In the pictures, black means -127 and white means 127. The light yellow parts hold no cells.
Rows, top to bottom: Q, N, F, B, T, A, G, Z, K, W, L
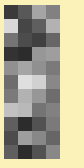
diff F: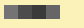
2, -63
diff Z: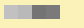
3, 1

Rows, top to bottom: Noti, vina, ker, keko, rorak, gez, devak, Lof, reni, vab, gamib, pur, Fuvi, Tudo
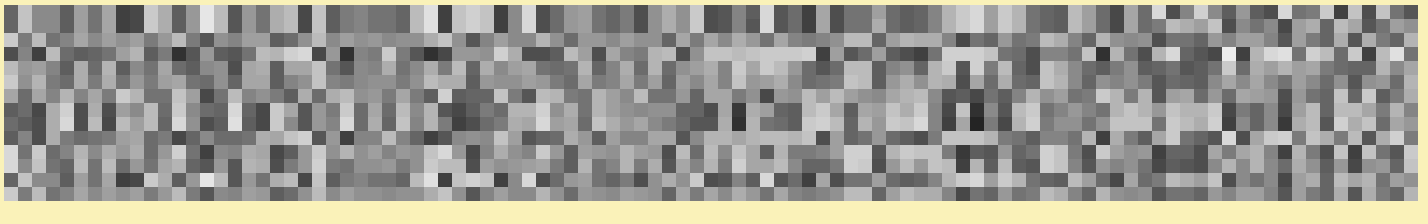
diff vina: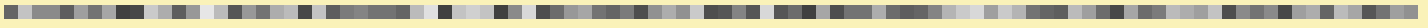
41, 31
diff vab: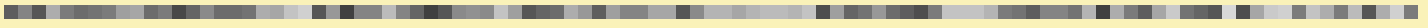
2, -49

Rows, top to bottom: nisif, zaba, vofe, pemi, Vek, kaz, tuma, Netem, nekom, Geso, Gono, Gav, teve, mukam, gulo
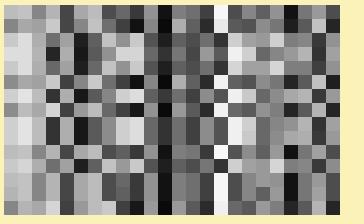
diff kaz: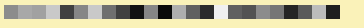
22, 66
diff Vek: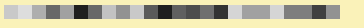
10, -44
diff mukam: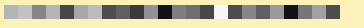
14, -63
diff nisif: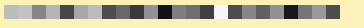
20, -109
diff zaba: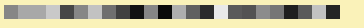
2, 33

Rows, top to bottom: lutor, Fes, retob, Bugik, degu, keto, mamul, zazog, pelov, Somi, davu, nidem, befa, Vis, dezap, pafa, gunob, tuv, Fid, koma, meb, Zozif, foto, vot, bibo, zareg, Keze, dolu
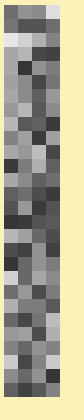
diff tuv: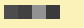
3, -62
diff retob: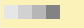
2, 47
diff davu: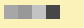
2, 60
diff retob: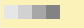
2, 47
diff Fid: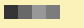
2, 18
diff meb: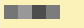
0, -17

